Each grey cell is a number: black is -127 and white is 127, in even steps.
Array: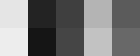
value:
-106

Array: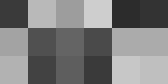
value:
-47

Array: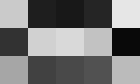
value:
81

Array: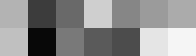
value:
-119

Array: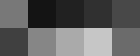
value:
6

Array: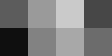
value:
2
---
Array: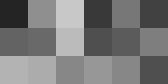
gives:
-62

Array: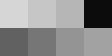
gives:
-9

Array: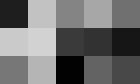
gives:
-97

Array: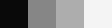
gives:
45

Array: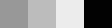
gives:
60

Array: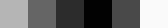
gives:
-54

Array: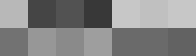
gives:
-45

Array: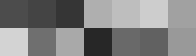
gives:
-59

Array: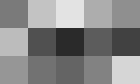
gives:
-47

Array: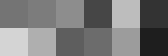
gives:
-57
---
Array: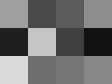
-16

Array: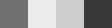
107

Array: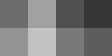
66

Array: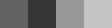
-73

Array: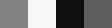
119

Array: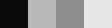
57
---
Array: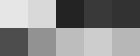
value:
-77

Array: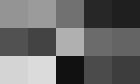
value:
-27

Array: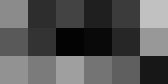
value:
24

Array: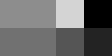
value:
-127

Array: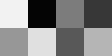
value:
-72

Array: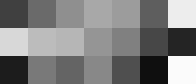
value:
-91

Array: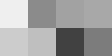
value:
40
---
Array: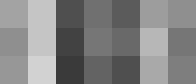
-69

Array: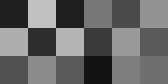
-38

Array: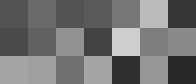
-15

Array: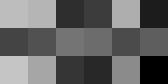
-74

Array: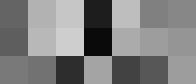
-82

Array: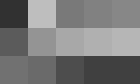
-50

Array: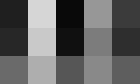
-41

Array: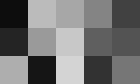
84

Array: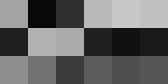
-68

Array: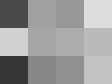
16
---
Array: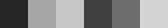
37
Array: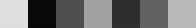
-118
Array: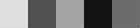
-47
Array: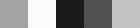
123
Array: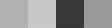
72
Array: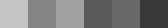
4
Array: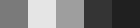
101
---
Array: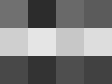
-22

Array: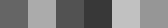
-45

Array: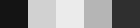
107

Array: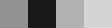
49

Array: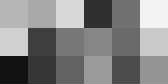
88

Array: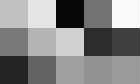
-120
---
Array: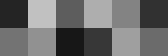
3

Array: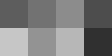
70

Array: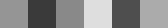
-49

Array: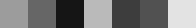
-66

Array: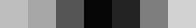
-92

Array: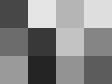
-19

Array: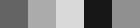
16

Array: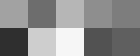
-2
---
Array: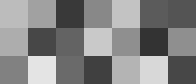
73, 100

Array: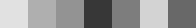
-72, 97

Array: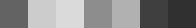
13, 90

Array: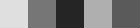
-90, 95

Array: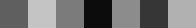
-115, 68

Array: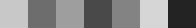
-54, 86

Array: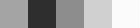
13, 123

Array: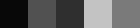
-80, 67

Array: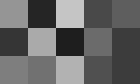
-97, 69
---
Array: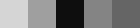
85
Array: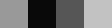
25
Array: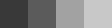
-70
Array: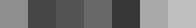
14
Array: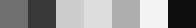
-16
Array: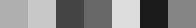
47
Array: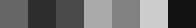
-25
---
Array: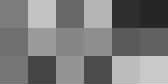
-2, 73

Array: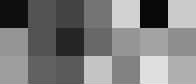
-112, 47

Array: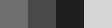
-17, 85

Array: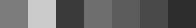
-3, -82

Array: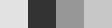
98, 71

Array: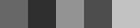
-24, 66
